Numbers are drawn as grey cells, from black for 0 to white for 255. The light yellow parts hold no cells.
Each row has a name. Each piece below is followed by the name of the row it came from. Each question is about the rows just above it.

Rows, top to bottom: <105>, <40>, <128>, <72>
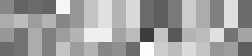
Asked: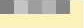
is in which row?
<72>
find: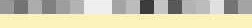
<128>
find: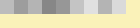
<40>

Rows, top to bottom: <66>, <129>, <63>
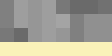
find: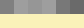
<66>
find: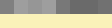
<66>

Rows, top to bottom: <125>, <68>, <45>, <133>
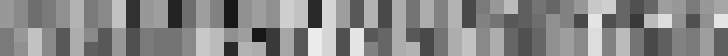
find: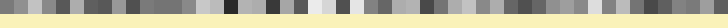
<133>
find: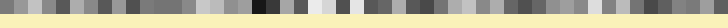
<45>
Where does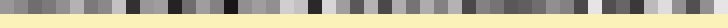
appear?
<68>

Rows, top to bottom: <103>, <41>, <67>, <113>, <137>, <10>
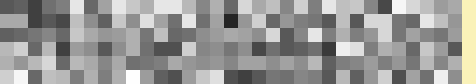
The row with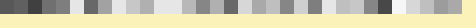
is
<103>
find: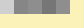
<113>
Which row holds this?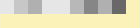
<103>
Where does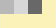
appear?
<137>
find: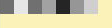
<41>
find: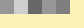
<41>

